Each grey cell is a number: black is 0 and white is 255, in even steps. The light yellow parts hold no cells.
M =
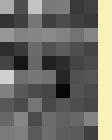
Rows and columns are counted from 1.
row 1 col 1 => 172
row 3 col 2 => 130
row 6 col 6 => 80
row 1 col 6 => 57
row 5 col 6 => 68
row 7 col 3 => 75
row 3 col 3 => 134
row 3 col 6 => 114
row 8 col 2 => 75
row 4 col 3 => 106
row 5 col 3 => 103
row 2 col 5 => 76
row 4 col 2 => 59
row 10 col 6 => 90
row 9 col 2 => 133
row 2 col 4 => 64
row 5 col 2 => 21
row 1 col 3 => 196
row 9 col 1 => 104
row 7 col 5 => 7

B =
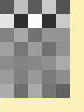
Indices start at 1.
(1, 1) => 90
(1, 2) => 191
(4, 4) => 113
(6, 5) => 142
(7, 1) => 171
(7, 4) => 117
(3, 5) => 147
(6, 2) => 128
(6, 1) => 155

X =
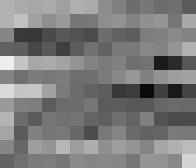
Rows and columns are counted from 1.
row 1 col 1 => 178
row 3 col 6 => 83
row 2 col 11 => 144
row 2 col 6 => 119
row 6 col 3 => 124
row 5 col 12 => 26
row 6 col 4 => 120
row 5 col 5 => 162
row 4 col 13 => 148
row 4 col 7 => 113
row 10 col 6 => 103
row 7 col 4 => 161
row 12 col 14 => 211
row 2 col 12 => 148
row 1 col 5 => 159
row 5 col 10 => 111
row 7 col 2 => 196
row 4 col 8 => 99
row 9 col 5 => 112
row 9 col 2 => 107
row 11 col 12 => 166
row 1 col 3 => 167
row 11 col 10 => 148
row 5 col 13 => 42
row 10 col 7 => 76
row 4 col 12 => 131
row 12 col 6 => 139
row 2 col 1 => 178
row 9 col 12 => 83
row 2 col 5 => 154
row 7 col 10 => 61
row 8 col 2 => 128
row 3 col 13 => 138

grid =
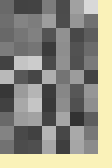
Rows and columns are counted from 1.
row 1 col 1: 105
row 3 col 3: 129
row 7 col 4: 60
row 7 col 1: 55
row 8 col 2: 168
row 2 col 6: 150
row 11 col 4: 166
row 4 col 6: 82
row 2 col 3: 125
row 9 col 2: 156
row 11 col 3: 79
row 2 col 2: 132
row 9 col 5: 166
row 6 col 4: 175
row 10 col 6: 169
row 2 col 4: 157
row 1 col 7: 216
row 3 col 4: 83
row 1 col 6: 161
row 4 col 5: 142
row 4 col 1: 124
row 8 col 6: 80
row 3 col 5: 145

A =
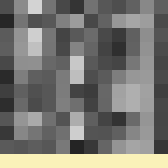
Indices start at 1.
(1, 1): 78
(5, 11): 151
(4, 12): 75
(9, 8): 68
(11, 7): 56
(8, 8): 102
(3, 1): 91
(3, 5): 68
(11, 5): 121
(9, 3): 170
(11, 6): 36
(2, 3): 80
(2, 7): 72
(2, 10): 166
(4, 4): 117
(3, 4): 118
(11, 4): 87
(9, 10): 106
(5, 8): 74
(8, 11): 159
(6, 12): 74
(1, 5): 72
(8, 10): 175
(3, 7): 107
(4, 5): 72
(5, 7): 89
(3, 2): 148
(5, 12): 69
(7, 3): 80
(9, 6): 173
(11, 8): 101
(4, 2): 151
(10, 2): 135
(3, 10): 96

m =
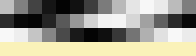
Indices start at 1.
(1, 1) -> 191
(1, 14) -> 126
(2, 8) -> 242
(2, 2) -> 9
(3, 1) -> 248
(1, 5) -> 3
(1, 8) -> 123
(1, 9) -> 185
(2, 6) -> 152
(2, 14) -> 8
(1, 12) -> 234
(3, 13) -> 248
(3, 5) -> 74
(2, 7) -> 210
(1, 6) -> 17

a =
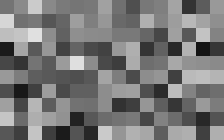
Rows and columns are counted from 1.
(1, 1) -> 116
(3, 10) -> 121
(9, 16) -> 83
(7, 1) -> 78
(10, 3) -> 196
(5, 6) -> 223
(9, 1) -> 197
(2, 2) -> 113
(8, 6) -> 114
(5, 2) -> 52
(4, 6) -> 100
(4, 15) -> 20
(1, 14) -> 51
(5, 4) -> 90
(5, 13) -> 168
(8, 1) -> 160
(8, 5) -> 149
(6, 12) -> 149
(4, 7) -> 74
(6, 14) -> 186
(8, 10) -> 62
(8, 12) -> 94
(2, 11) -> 176
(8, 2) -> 70
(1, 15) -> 92
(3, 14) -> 88
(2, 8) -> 151
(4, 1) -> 26
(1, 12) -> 127
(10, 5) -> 27
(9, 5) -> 146
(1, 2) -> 138
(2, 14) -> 184
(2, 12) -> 131
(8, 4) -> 93
